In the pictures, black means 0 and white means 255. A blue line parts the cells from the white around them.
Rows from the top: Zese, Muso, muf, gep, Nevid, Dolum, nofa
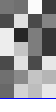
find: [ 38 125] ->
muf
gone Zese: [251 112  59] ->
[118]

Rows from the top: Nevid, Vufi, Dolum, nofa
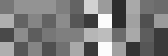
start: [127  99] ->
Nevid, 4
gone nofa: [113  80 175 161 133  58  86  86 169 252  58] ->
[51]
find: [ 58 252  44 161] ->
Vufi

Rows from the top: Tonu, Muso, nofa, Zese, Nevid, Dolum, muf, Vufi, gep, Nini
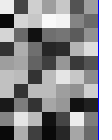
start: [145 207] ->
muf, 5
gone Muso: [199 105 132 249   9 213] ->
[243]
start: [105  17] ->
nofa, 1
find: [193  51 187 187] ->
muf

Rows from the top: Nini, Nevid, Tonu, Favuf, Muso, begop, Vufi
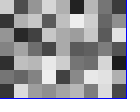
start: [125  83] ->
Favuf, 7
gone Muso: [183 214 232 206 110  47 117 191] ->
[27]

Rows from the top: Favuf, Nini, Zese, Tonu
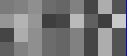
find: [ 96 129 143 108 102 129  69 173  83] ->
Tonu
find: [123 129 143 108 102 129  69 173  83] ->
Favuf

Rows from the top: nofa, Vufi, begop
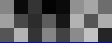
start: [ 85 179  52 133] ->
begop, 0
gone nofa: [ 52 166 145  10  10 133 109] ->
[3]
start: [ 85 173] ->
Vufi, 6
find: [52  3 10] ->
nofa
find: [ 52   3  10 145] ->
nofa
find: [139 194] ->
begop

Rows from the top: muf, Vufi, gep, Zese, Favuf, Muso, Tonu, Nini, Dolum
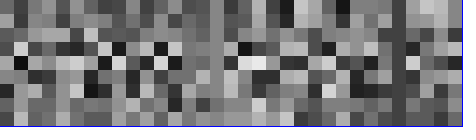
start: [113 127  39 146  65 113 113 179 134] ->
Muso, 7
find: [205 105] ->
Favuf

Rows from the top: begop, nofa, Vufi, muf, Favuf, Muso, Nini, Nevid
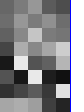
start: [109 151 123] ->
nofa, 0
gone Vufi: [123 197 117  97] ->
[136]
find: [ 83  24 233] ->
Muso
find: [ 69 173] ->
muf
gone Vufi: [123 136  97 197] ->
[117]

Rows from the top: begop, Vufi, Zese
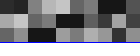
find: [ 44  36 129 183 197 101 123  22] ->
begop
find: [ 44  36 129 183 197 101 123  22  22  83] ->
begop
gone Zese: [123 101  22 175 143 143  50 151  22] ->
[157]
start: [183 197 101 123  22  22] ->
begop, 3

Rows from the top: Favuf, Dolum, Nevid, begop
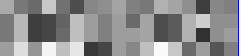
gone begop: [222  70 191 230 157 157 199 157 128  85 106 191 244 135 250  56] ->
[149]
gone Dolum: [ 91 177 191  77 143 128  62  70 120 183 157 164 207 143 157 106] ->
[99]
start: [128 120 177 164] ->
Favuf, 9

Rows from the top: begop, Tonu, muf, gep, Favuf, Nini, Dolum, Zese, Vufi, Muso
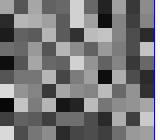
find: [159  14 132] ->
Tonu
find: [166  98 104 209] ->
begop

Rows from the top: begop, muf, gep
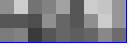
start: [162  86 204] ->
begop, 4
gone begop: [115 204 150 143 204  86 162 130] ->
[196]
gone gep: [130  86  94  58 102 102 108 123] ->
[136]
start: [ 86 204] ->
begop, 5
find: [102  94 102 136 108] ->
gep
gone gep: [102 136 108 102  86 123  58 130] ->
[94]

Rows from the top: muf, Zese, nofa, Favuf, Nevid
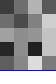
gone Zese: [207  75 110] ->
[129]
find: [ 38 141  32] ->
Favuf
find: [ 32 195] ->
Favuf
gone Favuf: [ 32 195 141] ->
[38]
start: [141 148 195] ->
nofa, 1

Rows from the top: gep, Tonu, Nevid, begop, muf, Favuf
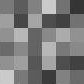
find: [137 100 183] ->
begop
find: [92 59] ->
Favuf
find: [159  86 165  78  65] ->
muf

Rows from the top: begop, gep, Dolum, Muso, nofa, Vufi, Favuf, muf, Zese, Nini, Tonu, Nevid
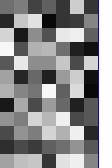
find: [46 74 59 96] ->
Tonu
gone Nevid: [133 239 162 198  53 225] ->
[191]
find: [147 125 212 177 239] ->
Nini

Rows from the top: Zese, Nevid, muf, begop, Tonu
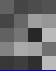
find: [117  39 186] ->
muf
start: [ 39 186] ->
muf, 2
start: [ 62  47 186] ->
Tonu, 1
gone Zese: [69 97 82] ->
[76]
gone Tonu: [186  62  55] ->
[47]
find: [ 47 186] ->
Tonu
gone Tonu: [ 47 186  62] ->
[55]

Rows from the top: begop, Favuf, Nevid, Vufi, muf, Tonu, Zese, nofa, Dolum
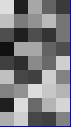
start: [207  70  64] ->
Dolum, 1
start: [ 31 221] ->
nofa, 0
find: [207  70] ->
Dolum

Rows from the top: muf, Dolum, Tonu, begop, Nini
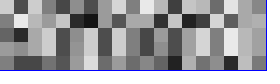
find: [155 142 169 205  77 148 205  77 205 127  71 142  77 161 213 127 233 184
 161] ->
begop
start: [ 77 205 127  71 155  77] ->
Tonu, 7
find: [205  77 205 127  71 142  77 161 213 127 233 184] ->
begop
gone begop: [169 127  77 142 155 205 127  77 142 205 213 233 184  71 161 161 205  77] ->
[148]

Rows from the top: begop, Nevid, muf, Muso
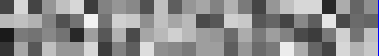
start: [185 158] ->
muf, 13
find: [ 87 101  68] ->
Nevid
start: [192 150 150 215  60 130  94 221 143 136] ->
Muso, 3
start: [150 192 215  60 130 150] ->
begop, 3
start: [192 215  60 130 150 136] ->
begop, 4

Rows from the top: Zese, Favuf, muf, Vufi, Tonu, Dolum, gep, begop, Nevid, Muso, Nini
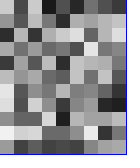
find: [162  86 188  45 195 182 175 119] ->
Tonu
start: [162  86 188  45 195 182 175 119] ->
Tonu, 1
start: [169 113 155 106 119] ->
Vufi, 0
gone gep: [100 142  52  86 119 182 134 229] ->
[126]

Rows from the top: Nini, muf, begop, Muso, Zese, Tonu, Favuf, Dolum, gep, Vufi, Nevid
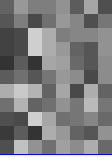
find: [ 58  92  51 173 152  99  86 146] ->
Vufi
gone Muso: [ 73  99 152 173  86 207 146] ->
[66]
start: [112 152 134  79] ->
muf, 3
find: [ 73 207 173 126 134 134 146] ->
begop
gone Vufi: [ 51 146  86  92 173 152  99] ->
[58]

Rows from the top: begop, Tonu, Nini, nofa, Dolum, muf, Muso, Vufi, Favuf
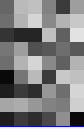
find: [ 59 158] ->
begop
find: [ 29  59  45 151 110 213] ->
Muso

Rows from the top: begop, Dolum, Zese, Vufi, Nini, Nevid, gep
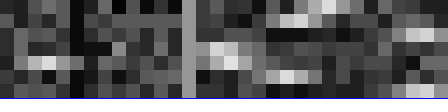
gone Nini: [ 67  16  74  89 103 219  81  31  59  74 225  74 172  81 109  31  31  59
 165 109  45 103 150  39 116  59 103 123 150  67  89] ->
[180]
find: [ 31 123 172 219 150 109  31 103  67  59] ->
begop
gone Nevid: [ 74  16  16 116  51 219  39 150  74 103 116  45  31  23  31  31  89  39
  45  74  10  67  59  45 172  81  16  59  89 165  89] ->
[95]
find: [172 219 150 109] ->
begop
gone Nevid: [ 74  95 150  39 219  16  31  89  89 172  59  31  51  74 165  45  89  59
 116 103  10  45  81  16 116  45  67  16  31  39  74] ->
[23]

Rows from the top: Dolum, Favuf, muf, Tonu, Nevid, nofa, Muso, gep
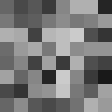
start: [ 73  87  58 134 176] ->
Dolum, 1
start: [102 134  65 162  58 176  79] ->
Nevid, 0
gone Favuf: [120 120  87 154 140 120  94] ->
[128]
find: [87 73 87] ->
gep

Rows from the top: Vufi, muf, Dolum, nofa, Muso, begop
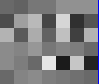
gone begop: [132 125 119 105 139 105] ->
[112]
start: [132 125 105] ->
nofa, 4

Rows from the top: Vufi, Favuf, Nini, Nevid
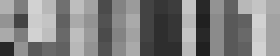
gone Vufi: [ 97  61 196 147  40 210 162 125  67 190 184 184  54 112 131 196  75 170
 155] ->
[177]
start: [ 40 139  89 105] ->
Nini, 14
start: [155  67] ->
Vufi, 9
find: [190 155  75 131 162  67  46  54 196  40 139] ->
Nini
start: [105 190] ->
Nini, 4
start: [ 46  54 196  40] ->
Nini, 11

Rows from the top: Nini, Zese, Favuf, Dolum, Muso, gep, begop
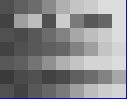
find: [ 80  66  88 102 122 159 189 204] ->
begop
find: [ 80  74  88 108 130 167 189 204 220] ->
Favuf
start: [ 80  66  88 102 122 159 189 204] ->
begop, 0

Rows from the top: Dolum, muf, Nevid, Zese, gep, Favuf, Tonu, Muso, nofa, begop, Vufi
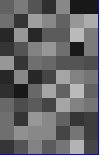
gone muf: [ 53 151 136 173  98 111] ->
[159]
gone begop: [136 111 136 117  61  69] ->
[144]
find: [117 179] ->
Vufi
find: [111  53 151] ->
nofa
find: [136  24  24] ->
Dolum

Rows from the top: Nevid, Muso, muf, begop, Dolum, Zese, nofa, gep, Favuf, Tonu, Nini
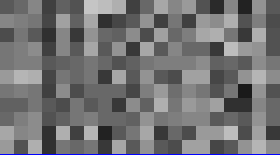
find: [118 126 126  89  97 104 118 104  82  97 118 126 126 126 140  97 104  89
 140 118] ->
Dolum
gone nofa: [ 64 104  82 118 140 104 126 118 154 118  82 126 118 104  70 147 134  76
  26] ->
[110]
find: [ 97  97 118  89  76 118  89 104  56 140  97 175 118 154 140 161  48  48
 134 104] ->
gep
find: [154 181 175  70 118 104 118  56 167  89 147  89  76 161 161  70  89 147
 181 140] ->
Zese

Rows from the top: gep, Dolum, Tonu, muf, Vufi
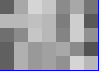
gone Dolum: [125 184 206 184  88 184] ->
[192]
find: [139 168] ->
gep
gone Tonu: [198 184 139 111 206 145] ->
[132]
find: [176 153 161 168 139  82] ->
muf
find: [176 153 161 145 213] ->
Vufi

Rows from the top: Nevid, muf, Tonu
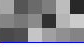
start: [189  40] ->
Nevid, 4
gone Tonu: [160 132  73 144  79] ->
[197]
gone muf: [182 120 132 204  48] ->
[138]

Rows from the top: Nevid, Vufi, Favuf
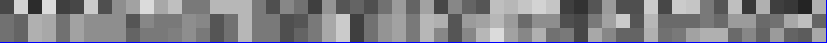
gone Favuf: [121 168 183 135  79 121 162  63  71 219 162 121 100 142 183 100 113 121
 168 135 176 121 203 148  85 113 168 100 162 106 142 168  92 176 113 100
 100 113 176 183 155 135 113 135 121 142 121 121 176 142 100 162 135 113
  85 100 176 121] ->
[127]
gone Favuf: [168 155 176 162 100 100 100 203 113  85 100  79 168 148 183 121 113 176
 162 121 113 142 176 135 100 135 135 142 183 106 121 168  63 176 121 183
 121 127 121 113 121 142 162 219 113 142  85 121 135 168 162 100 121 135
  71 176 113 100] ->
[92]

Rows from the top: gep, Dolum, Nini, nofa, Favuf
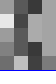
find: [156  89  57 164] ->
gep
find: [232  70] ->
Dolum
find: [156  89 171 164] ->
Nini
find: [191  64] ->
Favuf

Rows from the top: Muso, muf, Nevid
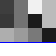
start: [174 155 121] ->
Nevid, 0
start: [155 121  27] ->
Nevid, 1
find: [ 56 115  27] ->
muf
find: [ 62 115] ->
Muso
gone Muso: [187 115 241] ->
[62]
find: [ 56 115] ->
muf
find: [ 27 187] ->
muf

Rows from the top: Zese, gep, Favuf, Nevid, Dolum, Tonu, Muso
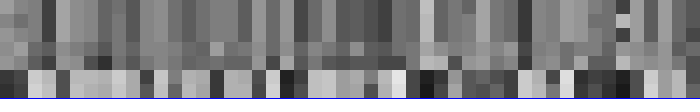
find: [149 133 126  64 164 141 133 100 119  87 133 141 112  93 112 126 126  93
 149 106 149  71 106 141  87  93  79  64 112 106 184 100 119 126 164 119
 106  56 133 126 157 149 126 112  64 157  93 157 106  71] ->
Favuf
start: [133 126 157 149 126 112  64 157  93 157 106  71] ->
Favuf, 38
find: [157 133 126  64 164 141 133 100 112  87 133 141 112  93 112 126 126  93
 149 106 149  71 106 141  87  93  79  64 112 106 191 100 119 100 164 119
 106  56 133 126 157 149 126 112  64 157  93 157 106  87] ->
Zese

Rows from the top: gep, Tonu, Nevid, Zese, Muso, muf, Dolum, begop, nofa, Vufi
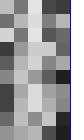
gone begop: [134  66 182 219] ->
[175]
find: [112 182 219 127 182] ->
Tonu

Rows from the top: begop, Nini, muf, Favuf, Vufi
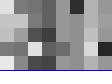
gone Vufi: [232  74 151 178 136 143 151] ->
[68]
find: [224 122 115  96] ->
begop

